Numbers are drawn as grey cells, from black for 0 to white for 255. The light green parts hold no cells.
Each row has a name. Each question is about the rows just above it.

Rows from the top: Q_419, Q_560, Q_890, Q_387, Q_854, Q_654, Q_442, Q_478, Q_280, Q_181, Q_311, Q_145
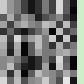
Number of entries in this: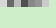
7
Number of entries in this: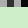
4
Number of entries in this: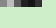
6
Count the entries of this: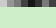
8
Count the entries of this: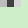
3
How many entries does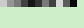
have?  11

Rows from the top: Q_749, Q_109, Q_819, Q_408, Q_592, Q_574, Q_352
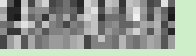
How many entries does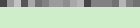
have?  20
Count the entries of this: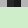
4
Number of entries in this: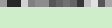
16
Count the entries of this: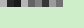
9

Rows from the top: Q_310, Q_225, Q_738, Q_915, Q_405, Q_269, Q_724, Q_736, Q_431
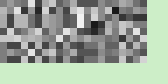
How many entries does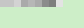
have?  9
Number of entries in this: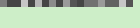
19
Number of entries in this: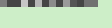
14
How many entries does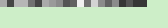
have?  21
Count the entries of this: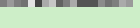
19
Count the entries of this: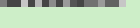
18

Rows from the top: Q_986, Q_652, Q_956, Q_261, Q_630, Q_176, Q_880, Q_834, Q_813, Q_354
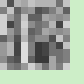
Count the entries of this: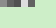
5
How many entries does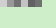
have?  6
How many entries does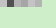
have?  6

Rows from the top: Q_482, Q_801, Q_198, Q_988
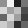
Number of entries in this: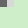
2
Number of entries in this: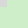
1
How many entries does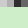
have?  4
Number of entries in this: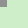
1
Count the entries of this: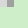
2
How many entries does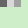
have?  3

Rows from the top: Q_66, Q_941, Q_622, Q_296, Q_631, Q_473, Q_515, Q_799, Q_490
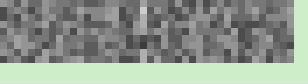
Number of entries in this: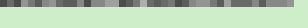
42
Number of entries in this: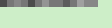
14
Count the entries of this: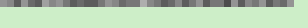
42

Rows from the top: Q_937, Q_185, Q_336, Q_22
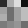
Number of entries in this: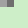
2
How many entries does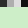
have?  4
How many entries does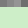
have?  4
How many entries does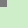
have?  1
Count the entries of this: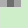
3
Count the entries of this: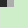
2

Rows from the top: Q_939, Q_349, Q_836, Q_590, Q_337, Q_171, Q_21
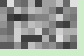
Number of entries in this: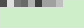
9
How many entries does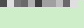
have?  11

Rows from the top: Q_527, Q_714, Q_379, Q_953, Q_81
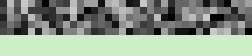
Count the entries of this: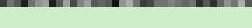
36
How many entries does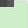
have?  2
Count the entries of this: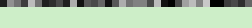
36

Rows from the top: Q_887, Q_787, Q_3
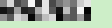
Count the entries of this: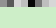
8
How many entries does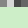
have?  4
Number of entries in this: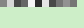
11

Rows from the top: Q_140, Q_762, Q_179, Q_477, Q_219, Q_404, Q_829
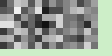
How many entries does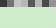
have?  8
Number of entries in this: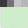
4
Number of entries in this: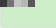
5
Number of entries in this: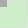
1
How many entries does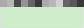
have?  12
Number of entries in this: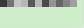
11
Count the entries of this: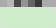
8

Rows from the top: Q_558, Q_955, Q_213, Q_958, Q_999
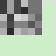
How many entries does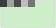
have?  5
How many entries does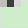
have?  3
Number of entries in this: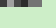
6

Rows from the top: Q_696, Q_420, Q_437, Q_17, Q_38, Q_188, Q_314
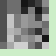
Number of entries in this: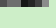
7
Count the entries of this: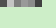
6
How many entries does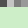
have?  4
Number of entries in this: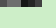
6
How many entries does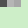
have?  3
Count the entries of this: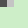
2
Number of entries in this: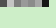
7

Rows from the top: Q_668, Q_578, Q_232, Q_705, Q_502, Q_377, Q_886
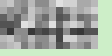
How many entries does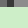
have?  4
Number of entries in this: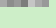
7
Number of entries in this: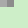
2
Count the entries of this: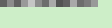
14

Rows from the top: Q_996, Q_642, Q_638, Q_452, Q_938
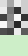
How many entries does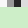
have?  4
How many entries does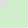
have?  1
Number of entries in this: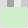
4
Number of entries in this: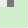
2
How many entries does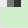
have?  3
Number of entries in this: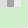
3
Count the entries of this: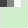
3

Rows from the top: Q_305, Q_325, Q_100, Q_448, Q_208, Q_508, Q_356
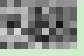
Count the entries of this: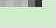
6
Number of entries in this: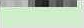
11
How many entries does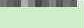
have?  11
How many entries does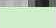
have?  8

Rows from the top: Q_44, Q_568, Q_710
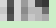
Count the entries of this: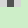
3
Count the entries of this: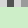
4

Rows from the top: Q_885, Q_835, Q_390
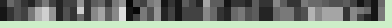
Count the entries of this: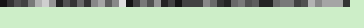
50
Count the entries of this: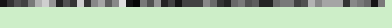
55

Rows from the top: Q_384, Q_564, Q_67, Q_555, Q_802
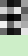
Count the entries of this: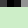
4
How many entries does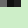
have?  3
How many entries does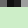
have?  4
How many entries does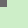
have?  1
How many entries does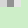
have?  3
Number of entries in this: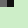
2

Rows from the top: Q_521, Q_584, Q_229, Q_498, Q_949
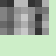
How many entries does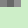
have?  3
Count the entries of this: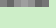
7
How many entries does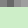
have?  4
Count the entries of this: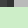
4
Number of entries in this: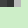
3
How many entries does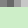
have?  4
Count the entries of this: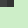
2

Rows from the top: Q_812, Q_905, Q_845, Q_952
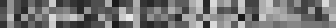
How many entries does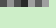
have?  7
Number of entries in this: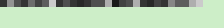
29
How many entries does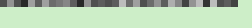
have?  34
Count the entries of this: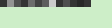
13
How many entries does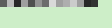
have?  14
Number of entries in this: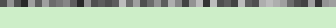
48

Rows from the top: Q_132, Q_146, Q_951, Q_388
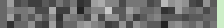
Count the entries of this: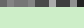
12
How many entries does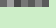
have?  7
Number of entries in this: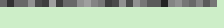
31

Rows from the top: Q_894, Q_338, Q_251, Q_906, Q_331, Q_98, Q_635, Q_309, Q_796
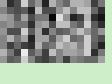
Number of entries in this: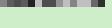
15
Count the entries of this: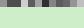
12
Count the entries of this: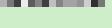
15
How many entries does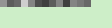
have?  13
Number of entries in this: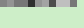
11

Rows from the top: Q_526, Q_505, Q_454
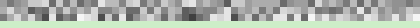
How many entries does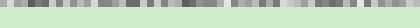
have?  60
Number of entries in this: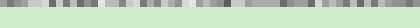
60
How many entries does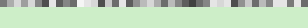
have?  44
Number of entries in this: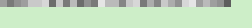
33
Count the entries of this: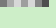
7
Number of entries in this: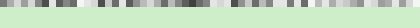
60
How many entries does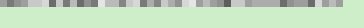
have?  49

